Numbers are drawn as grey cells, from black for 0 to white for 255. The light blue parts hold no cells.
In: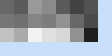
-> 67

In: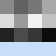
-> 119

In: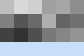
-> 166

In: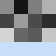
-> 126

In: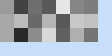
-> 133

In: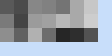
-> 169
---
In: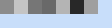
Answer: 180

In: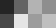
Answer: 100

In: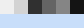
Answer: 100

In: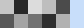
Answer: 220

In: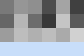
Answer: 77

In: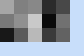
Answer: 136

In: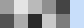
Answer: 186
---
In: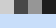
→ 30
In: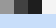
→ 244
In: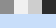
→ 44
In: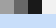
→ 241
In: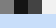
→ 241
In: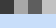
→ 194
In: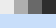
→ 46
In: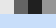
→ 149
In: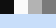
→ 122
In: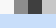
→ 199
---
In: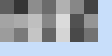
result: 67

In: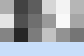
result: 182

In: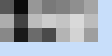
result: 165

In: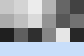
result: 66

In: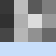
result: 126

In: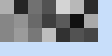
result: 43
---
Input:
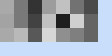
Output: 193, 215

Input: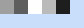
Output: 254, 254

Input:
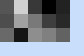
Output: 121, 208

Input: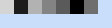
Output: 131, 212

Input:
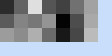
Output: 148, 223

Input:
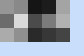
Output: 75, 218

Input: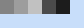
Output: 193, 193

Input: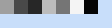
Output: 188, 244

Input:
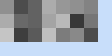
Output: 164, 197
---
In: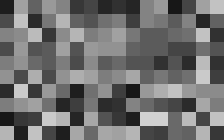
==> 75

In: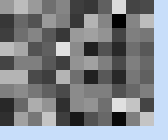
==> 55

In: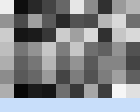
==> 147

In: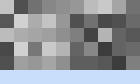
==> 87

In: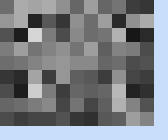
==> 150

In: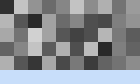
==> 182
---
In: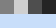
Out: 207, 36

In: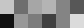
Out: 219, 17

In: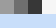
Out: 246, 55

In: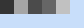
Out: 193, 52

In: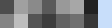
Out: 189, 33

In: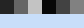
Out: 195, 8
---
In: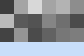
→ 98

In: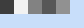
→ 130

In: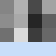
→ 218

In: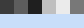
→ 191

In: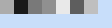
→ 233

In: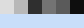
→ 115

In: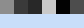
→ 201

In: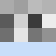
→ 229

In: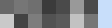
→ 90
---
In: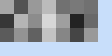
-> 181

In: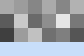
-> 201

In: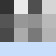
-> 151

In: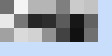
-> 119

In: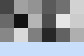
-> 18

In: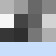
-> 68
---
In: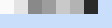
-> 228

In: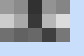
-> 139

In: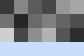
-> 135

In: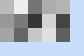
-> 237

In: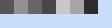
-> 145

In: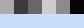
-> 59

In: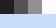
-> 83
